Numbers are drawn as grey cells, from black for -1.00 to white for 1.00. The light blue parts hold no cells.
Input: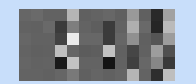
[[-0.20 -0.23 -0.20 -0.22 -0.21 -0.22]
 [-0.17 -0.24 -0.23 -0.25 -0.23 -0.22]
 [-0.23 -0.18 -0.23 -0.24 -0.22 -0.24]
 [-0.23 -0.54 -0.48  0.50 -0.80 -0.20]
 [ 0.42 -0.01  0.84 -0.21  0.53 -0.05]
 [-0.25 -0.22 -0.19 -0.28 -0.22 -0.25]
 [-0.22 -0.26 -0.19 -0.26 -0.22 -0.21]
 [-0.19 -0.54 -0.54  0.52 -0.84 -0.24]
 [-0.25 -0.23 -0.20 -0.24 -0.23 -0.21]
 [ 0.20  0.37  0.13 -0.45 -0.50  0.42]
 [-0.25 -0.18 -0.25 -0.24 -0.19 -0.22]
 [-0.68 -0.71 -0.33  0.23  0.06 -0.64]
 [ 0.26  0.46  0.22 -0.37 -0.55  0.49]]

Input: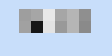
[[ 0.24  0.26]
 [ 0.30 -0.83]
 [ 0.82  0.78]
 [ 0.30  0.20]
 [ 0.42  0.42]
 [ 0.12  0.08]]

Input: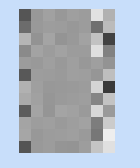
[[-0.33 -0.15  0.42  0.08  0.22 -0.31  0.39  0.33 -0.28  0.29  0.30 -0.34]
 [ 0.19  0.20  0.15  0.28  0.20  0.23  0.25  0.26  0.29  0.23  0.19  0.20]
 [ 0.26  0.23  0.29  0.22  0.25  0.22  0.19  0.18  0.17  0.25  0.22  0.22]
 [ 0.19  0.22  0.16  0.27  0.20  0.21  0.20  0.21  0.29  0.21  0.23  0.17]
 [ 0.25  0.19  0.20  0.22  0.25  0.25  0.21  0.22  0.26  0.24  0.25  0.16]
 [ 0.22  0.22  0.27  0.22  0.19  0.24  0.22  0.24  0.21  0.27  0.21  0.23]
 [ 0.77 -0.13  0.52  0.75  0.25  0.18  0.66  0.04  0.69 -0.02 -0.07  0.54]
 [ 0.39  0.47 -0.48  0.01  0.15  0.49 -0.55  0.53  0.21  0.59  0.87  0.76]]

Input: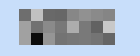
[[-0.14  0.26  0.26]
 [ 0.51 -0.11 -0.91]
 [-0.18  0.08  0.17]
 [-0.19 -0.06 -0.10]
 [ 0.06  0.36 -0.07]
 [ 0.14 -0.05 -0.05]
 [ 0.08 -0.23 -0.09]
 [ 0.04  0.57 -0.21]]

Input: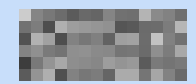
[[ 0.60 -0.11 -0.36  0.03 -0.52 -0.29]
 [ 0.04 -0.02  0.40  0.13 -0.05  0.16]
 [-0.06 -0.39  0.26 -0.04  0.16  0.37]
 [-0.15  0.38 -0.39 -0.10  0.32 -0.37]
 [-0.29  0.23  0.02  0.12  0.11  0.02]
 [-0.18  0.20 -0.07  0.14  0.09 -0.07]
 [-0.21  0.17  0.00  0.08  0.06 -0.03]
 [ 0.04  0.14 -0.23  0.07  0.23 -0.21]
 [-0.11 -0.33  0.25 -0.08  0.16  0.34]
 [-0.13 -0.30  0.27 -0.07  0.20  0.34]
 [ 0.41 -0.16 -0.15 -0.16 -0.29 -0.08]
 [ 0.08 -0.15  0.52  0.12 -0.04  0.30]
 [ 0.02 -0.03  0.01 -0.03 -0.09  0.02]
 [-0.13  0.43 -0.11  0.32 -0.05 -0.17]]

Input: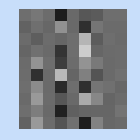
[[-0.14 -0.23 -0.16 -0.21 -0.16 -0.15 -0.14 -0.17 -0.14 -0.23]
 [-0.07 -0.13 -0.26 -0.12  0.15 -0.62  0.09  0.20 -0.02  0.20]
 [-0.15 -0.19 -0.15 -0.17 -0.14 -0.16 -0.17 -0.16 -0.18 -0.15]
 [-0.78  0.14 -0.20 -0.59 -0.52  0.45 -0.67 -0.32 -0.74 -0.34]
 [-0.18 -0.18 -0.14 -0.14 -0.15 -0.21 -0.14 -0.18 -0.25 -0.12]
 [-0.32 -0.63  0.42  0.61  0.15  0.00 -0.63  0.33 -0.21 -0.77]
 [-0.29 -0.08 -0.28 -0.20 -0.05 -0.34 -0.08  0.06 -0.20  0.02]
 [-0.14 -0.16 -0.14 -0.16 -0.17 -0.17 -0.12 -0.21 -0.20 -0.19]
 [-0.14 -0.16 -0.17 -0.15 -0.15 -0.12 -0.19 -0.16 -0.10 -0.17]]
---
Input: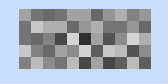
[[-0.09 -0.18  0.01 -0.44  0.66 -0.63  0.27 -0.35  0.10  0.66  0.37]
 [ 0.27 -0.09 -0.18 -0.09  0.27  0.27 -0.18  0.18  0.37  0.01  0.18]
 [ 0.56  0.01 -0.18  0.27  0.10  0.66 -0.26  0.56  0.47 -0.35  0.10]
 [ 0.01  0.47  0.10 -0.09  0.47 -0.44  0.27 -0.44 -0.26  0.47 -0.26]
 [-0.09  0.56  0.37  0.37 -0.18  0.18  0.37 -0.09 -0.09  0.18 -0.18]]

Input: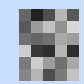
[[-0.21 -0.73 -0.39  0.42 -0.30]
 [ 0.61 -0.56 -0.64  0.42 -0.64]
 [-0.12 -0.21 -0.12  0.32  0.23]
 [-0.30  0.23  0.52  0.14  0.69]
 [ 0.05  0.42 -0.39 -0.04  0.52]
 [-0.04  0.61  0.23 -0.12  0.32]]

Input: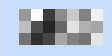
[[-0.09 -0.62 -0.46  0.30  0.01 -0.09  0.78]
 [ 0.48 -0.38 -0.70 -0.19  0.78  0.39  0.30]
 [ 0.20  0.97 -0.54  0.10  0.58  0.01  0.88]]

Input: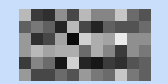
[[ 0.20 -0.63 -0.44  0.28 -0.91  0.64  0.36  0.28  0.84  0.12  0.12]
 [ 0.45 -0.54 -0.63  0.12 -0.44  0.45  0.04  0.04  0.55 -0.16 -0.35]
 [ 0.20 -0.44 -0.44 -0.16 -0.35  0.20 -0.06 -0.16  0.55 -0.06 -0.25]
 [-0.25 -0.06 -0.25 -0.72  0.45 -0.44 -0.72 -0.25 -0.35 -0.35 -0.16]
 [-0.54  0.04 -0.16 -0.82  0.64 -0.72 -0.82 -0.54 -0.63 -0.35 -0.25]
 [ 0.20  0.45  0.28  0.36  0.36 -0.16  0.36  0.04 -0.54  0.12 -0.06]]

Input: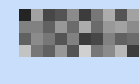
[[ 0.53 -0.07 -0.24  0.19 -0.34  0.63 -0.07  0.09  0.44 -0.53]
 [ 0.01  0.01 -0.24  0.19 -0.16  0.35 -0.16  0.19  0.27  0.09]
 [-0.24  0.09 -0.07 -0.34  0.01 -0.53 -0.44  0.01 -0.24 -0.16]
 [-0.72  0.27 -0.44 -0.34  0.09 -0.53 -0.07  0.35 -0.34  0.27]]

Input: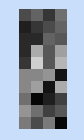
[[-0.13 -0.95 -0.76 -0.50]
 [-0.68 -0.68 -0.22 -0.32]
 [-0.76 -0.58 -0.41 -0.22]
 [-0.04 -0.41 -0.04 -0.95]
 [-0.41 -0.22 -0.58 -0.13]
 [ 0.16 -0.13 -0.50 -0.32]
 [ 0.06  0.06  0.16 -0.85]
 [ 0.06  0.25 -0.85  0.34]
 [-0.68  0.34 -0.32  0.25]
 [-0.58  0.62 -0.32  0.42]]

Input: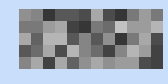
[[ 0.32 -0.23  0.42  0.42 -0.31  0.04 -0.31  0.13 -0.58 -0.05  0.32 -0.40]
 [-0.31 -0.15  0.32 -0.40  0.42  0.04 -0.15 -0.48  0.04  0.42  0.22 -0.48]
 [-0.05 -0.05  0.22  0.32 -0.48 -0.58 -0.05 -0.15  0.52  0.22  0.22  0.42]
 [ 0.13  0.04 -0.58 -0.31 -0.31 -0.40  0.32 -0.40 -0.58 -0.05  0.22 -0.05]
 [ 0.04  0.32 -0.48  0.32 -0.23  0.13  0.32  0.13  0.22  0.22 -0.40 -0.48]]

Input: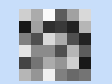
[[ 0.00 -0.38  0.70  0.34 -0.38 -0.73]
 [-0.47 -0.09  0.34  0.17  0.62 -0.81]
 [ 0.79  0.09  0.09 -0.38  0.43 -0.28]
 [ 0.43  0.17  0.88  0.00 -0.18 -0.09]
 [-0.81  0.26 -0.63 -0.55 -0.73  0.43]
 [ 0.62  0.34  0.96 -0.28  0.26  0.70]]
